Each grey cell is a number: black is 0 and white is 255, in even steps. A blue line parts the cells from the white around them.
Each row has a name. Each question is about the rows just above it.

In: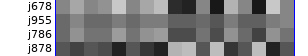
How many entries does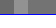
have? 4
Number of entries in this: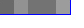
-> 5
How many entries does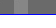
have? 4
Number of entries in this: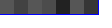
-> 7
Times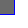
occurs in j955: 5
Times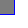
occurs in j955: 5

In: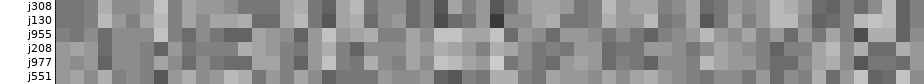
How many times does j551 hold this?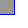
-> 11
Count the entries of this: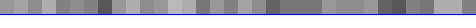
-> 34
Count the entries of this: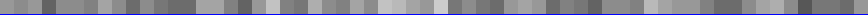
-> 62

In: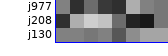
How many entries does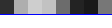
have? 8
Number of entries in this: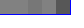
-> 5
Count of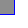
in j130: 1
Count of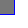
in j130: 1
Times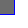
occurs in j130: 0
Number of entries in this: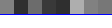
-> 8

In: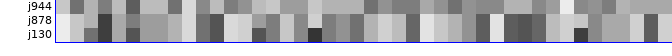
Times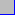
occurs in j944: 5
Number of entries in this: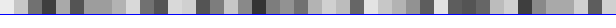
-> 44
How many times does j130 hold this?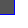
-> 4
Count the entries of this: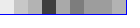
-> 9
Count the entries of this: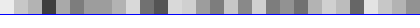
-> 30
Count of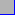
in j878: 4
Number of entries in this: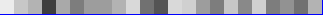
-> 23

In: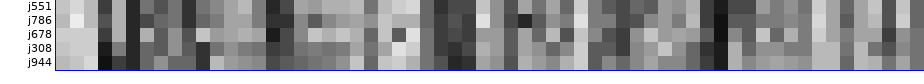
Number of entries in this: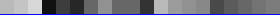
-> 20
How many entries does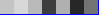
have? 7
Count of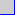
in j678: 4
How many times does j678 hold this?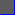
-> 5
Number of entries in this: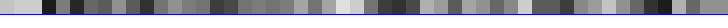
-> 52

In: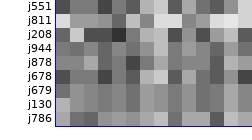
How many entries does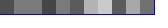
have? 11
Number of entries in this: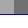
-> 2
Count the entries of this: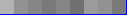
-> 9
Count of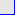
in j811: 1

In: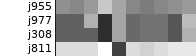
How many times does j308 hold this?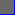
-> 1
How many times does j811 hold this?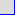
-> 5
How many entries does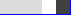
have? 5

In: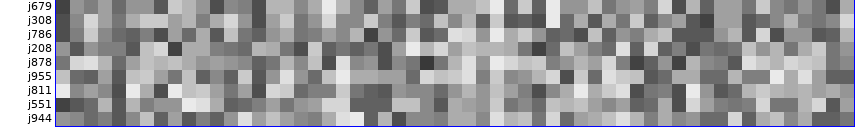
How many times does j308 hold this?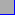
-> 4
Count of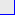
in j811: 5
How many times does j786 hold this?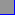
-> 8

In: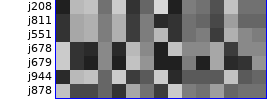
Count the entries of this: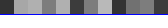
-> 12
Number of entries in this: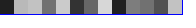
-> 13
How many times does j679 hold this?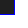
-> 5
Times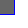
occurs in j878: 2
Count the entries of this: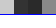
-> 4
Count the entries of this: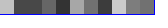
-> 11
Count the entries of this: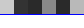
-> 6

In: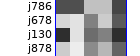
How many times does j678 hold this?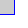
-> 1
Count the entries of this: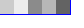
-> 5
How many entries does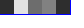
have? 5
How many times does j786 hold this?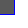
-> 0

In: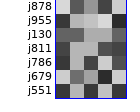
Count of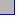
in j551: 1
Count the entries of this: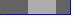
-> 5
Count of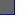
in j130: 3
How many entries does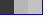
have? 3
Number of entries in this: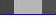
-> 4
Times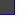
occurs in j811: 2

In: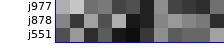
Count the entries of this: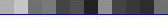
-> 12
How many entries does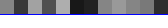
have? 12
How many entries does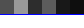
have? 6

